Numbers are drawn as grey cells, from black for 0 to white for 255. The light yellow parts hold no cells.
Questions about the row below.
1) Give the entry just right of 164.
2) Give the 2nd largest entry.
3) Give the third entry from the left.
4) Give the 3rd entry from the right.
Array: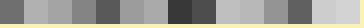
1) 132
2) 205
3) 164
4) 96

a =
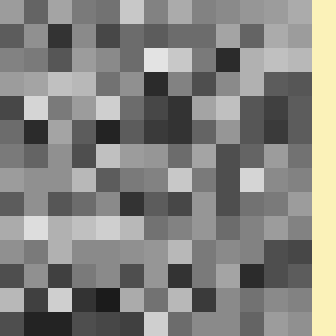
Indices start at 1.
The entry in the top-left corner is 156
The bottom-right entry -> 144
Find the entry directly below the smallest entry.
71
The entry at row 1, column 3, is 164
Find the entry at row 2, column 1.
92
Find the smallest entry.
27
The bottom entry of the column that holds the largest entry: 207
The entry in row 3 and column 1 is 130
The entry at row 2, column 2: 144
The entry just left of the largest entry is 108
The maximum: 227
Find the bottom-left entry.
78
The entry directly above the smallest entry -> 138
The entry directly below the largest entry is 43
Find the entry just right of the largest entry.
200
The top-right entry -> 171
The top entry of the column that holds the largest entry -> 130
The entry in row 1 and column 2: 100

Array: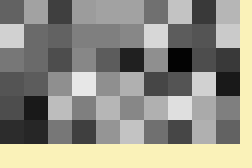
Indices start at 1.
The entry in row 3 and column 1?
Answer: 119
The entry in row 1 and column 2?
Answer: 162
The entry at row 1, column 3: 63
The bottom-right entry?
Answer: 98
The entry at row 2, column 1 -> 209
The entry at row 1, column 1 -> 98
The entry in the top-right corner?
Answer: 182
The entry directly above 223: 84
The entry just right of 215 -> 92
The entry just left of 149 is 63
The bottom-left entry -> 44
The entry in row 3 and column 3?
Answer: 77

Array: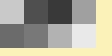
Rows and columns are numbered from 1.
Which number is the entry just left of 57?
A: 79
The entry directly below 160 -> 233
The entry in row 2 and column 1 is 107

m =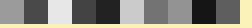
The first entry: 155
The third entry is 231
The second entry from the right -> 21

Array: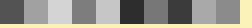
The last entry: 139
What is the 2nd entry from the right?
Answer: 169
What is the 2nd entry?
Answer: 161

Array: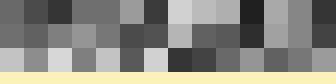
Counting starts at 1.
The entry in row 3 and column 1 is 195
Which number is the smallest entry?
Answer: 32
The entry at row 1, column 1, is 105
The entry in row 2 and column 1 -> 111
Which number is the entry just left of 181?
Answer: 82
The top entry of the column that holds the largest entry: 53
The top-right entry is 53
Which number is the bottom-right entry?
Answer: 155
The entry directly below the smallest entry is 46
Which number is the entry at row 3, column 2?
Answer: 141
